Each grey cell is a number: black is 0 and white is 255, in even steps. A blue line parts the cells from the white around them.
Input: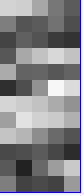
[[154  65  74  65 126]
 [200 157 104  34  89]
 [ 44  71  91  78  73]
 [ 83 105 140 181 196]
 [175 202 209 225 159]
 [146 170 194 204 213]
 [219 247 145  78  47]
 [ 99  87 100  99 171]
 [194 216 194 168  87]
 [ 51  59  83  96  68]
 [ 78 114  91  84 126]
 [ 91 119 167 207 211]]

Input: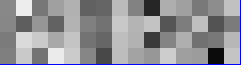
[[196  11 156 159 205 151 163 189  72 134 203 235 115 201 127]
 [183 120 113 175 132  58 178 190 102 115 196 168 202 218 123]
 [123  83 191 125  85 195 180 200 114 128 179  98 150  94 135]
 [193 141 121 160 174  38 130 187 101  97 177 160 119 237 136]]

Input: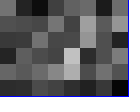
[[  5  56  33  47  66  75  46  44]
 [ 82 113  76 174 135 107  89 102]
 [124  79  44 193  68  76  94  36]
 [ 34  79 149  73  71 114  59  57]
 [149  90 159  66 117  71  76  80]
 [109  27 106  97  64  13  35 115]]

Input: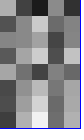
[[177 110 242 177  62]
 [169 106 211 158  77]
 [166 119 186 145  73]
 [104 129  67 113 166]
 [194  78 205 165  89]
 [133  69 162 137 133]
 [131 107 202 137  82]
 [ 49 139  27  65 175]]

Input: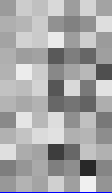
[[148 240 159 208 164 179 152]
 [133  40 142 127 169 150 126]
 [177 195 103  61 163 172 223]
 [141 181 176 225 219 195 177]
 [120 192 143 221 184 229 137]
 [174  99 116 103 178 168 180]
 [226 121 217  86 211 188 194]
 [ 79 184 164 136 204 236 178]
 [159 102 126  89 162 157 175]
 [155 206 157 234 202 210 163]
 [222 145 129 145 203 181 175]
 [163 212 157 217 192 204 155]]

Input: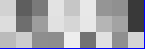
[[212 143 225 114 238 141 142 205 187]
 [ 57 163 181 231 214 225 157 110 221]
 [ 57 144 149 232 198 227 122  94 210]]
